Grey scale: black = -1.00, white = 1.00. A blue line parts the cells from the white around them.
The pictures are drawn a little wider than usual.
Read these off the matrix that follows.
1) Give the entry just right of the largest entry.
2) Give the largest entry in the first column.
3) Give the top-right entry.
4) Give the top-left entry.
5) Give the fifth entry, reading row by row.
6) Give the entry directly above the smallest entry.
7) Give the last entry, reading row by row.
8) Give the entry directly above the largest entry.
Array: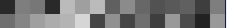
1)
-0.46
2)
-0.13
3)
-0.01
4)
-0.68
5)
0.47
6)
-0.51
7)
0.20
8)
0.25

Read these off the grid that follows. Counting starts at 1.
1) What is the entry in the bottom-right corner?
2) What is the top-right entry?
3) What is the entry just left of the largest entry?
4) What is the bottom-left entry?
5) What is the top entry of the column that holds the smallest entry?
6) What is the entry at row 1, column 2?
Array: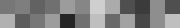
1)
0.50
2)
-0.38
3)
0.05
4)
0.39
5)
0.22
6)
-0.01

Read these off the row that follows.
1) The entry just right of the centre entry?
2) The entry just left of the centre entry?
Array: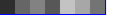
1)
0.53
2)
0.02

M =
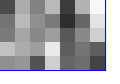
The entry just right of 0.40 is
0.94
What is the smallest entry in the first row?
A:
-0.53
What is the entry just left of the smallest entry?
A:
-0.04
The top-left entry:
-0.41
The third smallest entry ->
-0.47
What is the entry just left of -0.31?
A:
0.24
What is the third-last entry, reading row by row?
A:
-0.20
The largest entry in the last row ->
0.62
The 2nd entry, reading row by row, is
0.35
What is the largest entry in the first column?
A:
0.51

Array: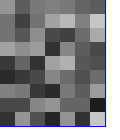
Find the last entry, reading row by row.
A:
0.55
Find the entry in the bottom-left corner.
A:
-0.61
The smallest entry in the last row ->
-0.71
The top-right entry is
-0.27
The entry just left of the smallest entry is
-0.21
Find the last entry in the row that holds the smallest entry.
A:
-0.77
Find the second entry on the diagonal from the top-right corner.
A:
0.00
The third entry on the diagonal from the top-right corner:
-0.49
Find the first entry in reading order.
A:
0.16
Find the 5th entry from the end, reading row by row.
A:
-0.37
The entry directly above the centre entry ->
-0.61
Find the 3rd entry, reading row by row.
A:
-0.05
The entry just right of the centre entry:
0.38
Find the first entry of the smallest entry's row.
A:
-0.43
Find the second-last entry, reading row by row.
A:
-0.61
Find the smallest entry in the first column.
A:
-0.66
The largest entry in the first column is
0.27
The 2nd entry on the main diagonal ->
-0.49
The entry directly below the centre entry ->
0.05

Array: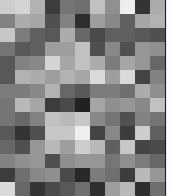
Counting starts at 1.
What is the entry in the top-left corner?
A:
0.61
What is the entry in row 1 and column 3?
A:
0.40
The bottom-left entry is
0.71
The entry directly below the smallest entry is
0.56
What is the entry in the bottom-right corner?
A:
-0.13
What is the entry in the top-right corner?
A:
0.35
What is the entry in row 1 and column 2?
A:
0.66
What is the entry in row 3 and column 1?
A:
0.56
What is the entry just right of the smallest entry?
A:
0.30
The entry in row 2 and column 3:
0.30
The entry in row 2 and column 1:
0.02
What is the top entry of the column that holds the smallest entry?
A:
-0.13
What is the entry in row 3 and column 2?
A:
-0.03
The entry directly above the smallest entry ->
-0.31
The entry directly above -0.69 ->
0.18
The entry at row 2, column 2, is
0.35
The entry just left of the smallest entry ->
-0.42
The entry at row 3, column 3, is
-0.25

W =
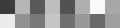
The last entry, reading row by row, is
0.25
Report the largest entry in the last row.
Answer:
0.84
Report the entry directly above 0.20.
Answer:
0.37
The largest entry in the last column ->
0.31
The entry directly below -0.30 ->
-0.06

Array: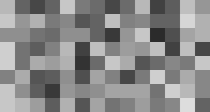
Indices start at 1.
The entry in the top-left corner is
0.44
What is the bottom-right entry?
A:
-0.22
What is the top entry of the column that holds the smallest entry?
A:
-0.49
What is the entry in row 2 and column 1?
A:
0.56
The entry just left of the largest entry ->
0.06
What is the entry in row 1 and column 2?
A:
-0.22
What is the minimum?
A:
-0.66
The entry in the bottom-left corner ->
0.56
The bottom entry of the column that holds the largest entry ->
0.73
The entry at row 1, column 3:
-0.44
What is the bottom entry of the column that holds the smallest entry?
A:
-0.04
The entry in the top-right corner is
0.18
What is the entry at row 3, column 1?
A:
0.12
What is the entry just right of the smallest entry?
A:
-0.38
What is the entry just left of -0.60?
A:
0.39
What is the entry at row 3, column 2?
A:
0.12
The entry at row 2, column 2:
0.18
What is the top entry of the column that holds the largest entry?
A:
0.50
